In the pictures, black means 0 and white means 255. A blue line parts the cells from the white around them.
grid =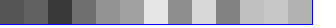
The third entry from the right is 192
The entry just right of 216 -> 130
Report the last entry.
177
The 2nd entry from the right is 198

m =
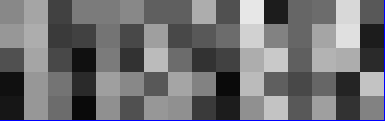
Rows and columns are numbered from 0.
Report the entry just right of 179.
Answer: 173
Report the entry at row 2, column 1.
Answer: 165
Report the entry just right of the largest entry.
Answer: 28
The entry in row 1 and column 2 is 58
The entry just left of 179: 95
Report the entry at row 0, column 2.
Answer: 65
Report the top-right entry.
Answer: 88
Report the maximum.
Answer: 231
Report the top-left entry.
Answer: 136
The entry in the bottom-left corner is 22
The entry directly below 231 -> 209
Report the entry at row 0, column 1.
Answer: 165
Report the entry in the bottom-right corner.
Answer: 130
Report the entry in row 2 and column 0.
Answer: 80
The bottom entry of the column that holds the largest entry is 144
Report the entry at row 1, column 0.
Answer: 151
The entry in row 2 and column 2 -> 72
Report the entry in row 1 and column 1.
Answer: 173

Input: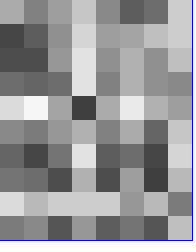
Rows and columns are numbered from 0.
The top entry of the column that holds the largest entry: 129
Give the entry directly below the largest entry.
123
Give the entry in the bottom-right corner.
191
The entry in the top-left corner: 171
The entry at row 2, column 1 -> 77
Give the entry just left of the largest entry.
219
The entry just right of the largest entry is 164
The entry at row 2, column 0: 77
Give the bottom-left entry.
123
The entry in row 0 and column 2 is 158
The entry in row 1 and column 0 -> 70
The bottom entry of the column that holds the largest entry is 137
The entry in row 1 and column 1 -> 93

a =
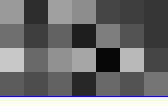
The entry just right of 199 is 104
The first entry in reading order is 153
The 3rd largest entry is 166
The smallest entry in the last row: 39
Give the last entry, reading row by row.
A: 117
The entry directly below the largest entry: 91
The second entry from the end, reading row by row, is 83
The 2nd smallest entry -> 31

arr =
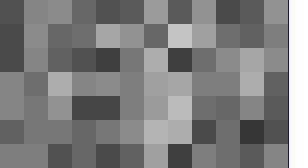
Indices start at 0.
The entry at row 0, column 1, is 132
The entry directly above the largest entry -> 89
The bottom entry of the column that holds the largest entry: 61
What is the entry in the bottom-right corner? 132
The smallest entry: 54
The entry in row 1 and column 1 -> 140
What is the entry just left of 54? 111
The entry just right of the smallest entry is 81
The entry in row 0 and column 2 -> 140
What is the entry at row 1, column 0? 74
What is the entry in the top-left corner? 81
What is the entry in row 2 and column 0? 74
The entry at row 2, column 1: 132
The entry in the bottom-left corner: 124
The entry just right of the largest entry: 160
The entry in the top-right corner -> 148
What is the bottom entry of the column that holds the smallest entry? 89

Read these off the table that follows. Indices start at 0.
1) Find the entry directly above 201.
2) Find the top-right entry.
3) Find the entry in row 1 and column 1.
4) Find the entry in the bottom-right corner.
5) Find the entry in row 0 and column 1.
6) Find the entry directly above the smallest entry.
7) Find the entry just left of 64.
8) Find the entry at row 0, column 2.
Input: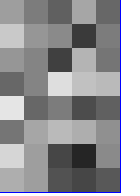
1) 158
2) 103
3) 150
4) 88
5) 124
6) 174
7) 132
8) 96

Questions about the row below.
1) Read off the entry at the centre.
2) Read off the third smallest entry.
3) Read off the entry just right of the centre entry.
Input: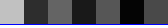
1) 25
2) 45
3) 86

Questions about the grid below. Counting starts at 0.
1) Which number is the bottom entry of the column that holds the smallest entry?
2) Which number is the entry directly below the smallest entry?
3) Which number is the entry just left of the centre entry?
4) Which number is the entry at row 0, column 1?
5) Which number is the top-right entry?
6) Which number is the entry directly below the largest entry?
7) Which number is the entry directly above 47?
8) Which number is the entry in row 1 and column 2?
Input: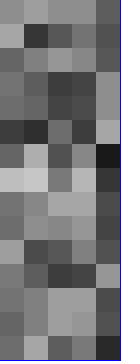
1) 41
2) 54
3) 198
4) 158
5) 93
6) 135
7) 101
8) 87
